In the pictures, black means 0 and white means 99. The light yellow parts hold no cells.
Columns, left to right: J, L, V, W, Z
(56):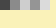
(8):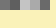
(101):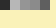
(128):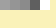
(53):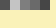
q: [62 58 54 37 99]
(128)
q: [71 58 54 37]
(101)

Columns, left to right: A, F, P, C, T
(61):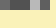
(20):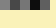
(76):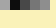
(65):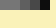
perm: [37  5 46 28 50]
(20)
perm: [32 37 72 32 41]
(61)
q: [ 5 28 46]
(76)
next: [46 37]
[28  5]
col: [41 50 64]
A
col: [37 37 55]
T
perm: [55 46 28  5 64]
(76)

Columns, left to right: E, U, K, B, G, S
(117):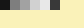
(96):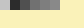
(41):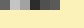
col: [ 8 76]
E
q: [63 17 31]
(41)
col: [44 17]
B

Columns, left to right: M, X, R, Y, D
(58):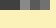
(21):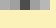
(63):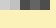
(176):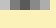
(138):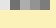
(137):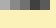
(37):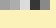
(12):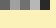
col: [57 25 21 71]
Y
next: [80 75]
[30 39]
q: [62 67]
(37)
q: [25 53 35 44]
(58)

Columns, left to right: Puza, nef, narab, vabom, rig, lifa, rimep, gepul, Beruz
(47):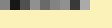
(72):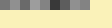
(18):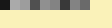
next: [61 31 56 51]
[22 51]
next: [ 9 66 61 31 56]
[51 22]
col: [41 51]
rig
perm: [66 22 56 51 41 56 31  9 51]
(47)
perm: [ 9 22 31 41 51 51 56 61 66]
(18)
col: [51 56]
rig
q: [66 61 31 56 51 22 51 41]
(18)

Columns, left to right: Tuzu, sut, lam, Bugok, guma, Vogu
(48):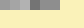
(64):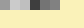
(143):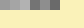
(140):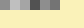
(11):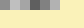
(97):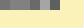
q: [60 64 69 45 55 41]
(143)
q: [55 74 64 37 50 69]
(11)

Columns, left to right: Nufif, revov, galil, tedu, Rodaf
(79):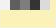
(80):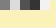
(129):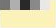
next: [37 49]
[20 85]
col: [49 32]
galil
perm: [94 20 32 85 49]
(80)
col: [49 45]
Nufif
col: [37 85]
revov

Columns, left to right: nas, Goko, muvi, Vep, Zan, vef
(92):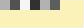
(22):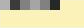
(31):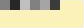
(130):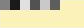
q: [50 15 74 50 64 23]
(31)
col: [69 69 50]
nas
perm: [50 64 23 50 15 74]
(31)

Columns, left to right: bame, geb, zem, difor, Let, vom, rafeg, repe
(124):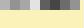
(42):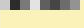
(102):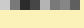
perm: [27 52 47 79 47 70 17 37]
(102)
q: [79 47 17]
(102)
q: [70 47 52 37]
(102)
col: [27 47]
vom
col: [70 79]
bame

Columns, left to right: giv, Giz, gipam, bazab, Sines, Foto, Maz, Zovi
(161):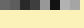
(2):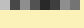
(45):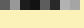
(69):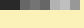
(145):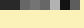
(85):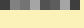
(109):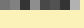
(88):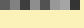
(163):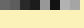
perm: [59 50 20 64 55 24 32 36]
(88)
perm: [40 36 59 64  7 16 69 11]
(163)
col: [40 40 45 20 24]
gipam

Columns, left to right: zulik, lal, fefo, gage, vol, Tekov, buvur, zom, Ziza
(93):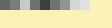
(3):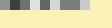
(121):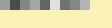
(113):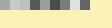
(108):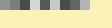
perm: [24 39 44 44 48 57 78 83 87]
(93)
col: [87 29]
Tekov
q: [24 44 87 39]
(3)
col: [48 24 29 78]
lal
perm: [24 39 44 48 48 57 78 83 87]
(3)
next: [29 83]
[34 78]

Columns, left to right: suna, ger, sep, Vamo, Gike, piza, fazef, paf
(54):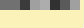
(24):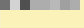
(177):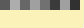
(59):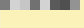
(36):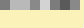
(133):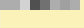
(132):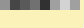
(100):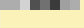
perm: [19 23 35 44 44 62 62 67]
(54)
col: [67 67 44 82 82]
Gike
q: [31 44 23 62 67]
(100)
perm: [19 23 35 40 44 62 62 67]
(177)
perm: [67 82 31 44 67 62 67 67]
(133)

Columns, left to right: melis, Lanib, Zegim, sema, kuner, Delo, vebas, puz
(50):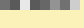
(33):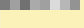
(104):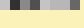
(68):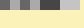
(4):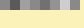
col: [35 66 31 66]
sema
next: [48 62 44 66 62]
[85 71]
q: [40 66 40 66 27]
(68)
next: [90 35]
[40 57]

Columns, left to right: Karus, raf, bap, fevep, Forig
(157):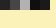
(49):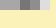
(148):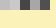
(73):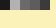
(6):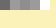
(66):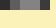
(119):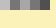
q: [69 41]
(73)
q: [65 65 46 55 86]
(49)
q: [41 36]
(73)

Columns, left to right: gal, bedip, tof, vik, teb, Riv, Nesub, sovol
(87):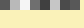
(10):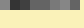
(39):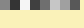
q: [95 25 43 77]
(39)
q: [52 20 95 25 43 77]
(39)
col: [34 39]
sovol
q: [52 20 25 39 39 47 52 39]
(10)
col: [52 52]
gal

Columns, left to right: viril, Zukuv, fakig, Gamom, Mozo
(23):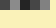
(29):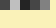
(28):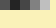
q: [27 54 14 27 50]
(23)
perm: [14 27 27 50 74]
(29)
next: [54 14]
[27 50]
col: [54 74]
Zukuv
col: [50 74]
Mozo
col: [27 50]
Gamom

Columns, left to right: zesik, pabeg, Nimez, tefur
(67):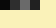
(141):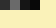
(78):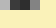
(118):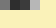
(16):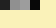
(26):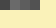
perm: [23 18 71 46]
(118)
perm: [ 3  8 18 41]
(141)
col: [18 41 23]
pabeg
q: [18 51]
(78)
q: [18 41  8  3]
(141)
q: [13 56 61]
(16)
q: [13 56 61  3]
(16)

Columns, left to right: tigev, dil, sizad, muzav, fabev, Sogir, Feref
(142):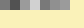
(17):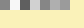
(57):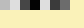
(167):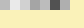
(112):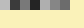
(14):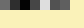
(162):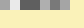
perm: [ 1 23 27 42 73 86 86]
(57)
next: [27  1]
[86 23]

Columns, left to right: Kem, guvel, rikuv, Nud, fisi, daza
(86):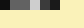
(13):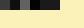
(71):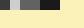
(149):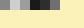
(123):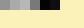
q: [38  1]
(13)
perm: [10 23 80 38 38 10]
(71)
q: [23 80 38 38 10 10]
(71)
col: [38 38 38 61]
rikuv
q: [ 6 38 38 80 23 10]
(86)
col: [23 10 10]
fisi
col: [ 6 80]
guvel

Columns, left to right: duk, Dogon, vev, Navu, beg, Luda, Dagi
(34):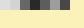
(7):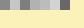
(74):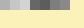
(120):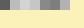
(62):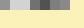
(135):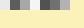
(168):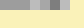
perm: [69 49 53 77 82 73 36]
(120)
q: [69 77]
(74)
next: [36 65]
[95 32]
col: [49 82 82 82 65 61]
vev
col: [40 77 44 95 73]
Navu
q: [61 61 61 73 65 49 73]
(168)

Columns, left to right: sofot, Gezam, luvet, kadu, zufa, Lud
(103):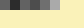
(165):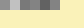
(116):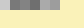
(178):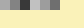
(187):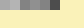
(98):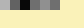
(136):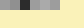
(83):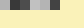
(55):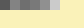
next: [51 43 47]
[56 79]
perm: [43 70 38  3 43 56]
(98)
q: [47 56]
(55)
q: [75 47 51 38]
(165)
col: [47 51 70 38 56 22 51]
Gezam

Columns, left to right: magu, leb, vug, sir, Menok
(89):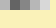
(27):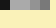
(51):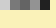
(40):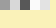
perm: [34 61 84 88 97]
(40)
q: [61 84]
(40)

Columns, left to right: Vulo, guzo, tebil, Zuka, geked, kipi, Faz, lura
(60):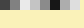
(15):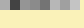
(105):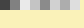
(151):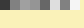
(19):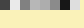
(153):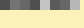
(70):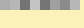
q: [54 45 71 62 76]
(15)
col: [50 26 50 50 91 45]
guzo
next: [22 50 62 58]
[40 86]
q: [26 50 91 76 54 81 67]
(105)
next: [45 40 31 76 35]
[40 71]
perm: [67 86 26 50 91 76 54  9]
(60)

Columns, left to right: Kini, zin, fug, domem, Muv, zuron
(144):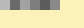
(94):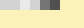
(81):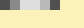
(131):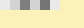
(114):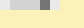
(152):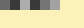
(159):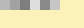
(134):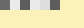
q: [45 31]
(94)
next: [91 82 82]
[82 45]
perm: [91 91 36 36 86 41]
(134)
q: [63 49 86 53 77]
(159)
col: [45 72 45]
Muv
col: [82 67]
fug

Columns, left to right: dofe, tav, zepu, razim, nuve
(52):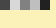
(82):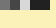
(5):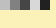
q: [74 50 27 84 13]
(5)
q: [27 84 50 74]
(52)
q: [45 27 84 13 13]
(82)
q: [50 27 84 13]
(5)

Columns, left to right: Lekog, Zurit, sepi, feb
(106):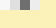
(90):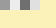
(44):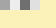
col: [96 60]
Lekog
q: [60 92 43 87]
(90)
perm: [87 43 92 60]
(90)
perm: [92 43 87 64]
(44)
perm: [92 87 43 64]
(44)

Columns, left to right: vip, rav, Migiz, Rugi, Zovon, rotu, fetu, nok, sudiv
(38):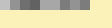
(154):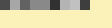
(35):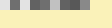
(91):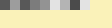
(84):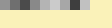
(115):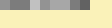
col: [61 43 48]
rav
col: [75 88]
rotu
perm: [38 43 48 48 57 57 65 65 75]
(38)
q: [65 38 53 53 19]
(154)

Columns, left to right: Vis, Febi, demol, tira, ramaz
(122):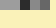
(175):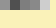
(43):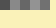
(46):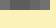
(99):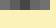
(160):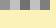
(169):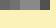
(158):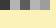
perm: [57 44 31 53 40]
(43)
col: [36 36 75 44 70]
Febi

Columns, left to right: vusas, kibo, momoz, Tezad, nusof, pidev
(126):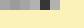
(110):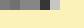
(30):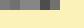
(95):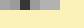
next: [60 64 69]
[21 69]
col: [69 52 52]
Tezad
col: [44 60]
kibo
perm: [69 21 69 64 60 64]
(126)
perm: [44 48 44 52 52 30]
(30)

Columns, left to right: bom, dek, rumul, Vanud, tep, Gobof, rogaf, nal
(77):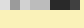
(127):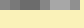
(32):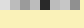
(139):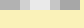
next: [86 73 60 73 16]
[73 77]
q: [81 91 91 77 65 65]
(139)
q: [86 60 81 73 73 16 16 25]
(77)
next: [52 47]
[42 42]
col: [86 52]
bom
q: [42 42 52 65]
(127)

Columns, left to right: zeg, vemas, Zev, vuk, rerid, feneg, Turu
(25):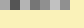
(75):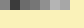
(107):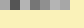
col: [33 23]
vemas
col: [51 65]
zeg

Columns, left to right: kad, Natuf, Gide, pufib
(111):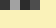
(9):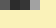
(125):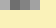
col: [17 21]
Gide
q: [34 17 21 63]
(9)
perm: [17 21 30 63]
(111)

